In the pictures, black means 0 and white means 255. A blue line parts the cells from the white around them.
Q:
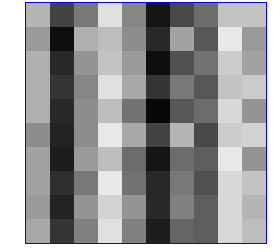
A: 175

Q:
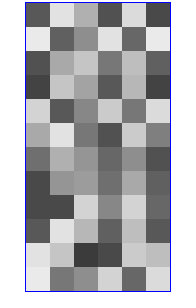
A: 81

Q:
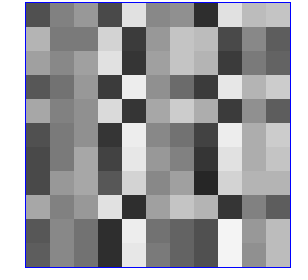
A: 160

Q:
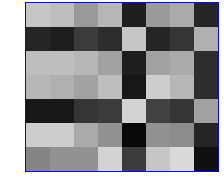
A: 190

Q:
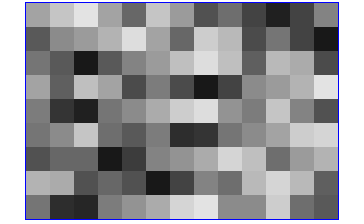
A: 117

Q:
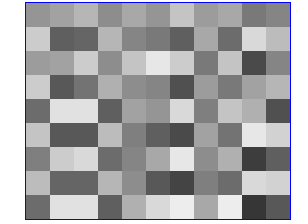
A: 156

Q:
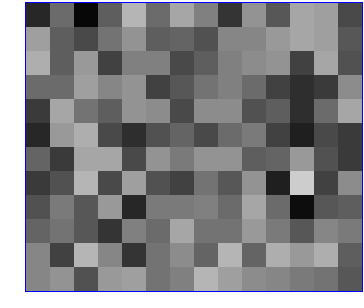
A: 174

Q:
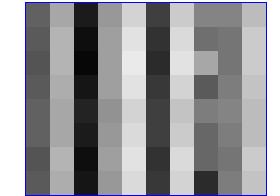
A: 84
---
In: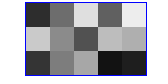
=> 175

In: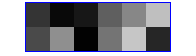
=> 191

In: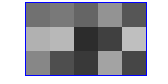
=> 191

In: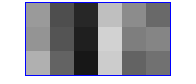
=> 133

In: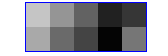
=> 54

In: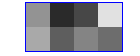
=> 225
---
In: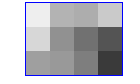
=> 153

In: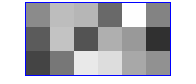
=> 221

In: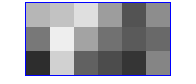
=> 76

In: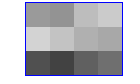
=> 66

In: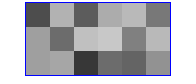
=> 108

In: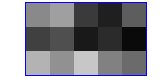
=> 199

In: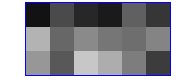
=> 173

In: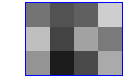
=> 27

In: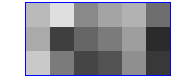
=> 82

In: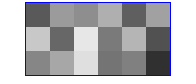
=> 116
